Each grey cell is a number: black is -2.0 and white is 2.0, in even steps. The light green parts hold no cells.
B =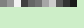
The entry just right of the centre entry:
0.6
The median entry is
-0.2
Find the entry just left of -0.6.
1.2

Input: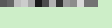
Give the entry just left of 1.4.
0.2
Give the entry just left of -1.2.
0.8

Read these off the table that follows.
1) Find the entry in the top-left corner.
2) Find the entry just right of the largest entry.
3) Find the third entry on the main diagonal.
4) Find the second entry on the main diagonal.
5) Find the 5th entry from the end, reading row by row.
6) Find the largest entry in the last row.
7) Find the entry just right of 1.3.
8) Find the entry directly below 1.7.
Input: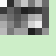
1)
1.9
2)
-1.3
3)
-0.7
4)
-0.5
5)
0.5
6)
0.9
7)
1.7
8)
-0.9

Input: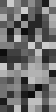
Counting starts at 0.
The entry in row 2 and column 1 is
-0.6
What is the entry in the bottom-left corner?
-0.8
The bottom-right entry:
0.0
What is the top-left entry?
-0.6
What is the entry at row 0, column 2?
0.2
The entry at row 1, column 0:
-0.2
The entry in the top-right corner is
0.8
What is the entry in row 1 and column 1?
-0.4
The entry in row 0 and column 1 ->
1.2
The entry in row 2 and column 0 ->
0.8
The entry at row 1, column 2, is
0.0

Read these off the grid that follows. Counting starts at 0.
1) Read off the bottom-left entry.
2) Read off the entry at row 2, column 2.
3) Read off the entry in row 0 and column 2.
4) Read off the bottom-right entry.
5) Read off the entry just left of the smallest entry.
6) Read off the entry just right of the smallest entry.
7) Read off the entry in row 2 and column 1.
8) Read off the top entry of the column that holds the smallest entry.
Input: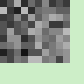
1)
-0.5
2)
0.1
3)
0.7
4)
0.3
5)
-0.3
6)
-0.7
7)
-0.9
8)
-1.3

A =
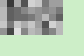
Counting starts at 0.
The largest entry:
1.5
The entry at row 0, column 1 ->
-1.1
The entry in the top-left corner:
0.7
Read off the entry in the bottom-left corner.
0.3
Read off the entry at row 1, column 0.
0.9
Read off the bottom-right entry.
0.9
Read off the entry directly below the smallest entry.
-0.5
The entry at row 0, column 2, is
0.7
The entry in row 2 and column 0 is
0.9
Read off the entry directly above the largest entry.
1.1

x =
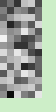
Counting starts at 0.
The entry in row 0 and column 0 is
-0.8
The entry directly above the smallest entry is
0.6
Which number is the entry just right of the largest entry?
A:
0.4
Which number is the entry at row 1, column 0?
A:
0.0
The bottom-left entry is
0.2
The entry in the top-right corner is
-0.8
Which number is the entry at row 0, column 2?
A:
-1.2
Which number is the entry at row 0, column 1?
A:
-0.2
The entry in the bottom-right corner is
1.6
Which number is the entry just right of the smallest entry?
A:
1.4
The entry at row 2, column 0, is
-0.4
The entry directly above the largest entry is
0.8
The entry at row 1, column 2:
0.2
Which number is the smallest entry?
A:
-1.8
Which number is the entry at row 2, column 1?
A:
0.4
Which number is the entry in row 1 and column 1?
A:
-1.0
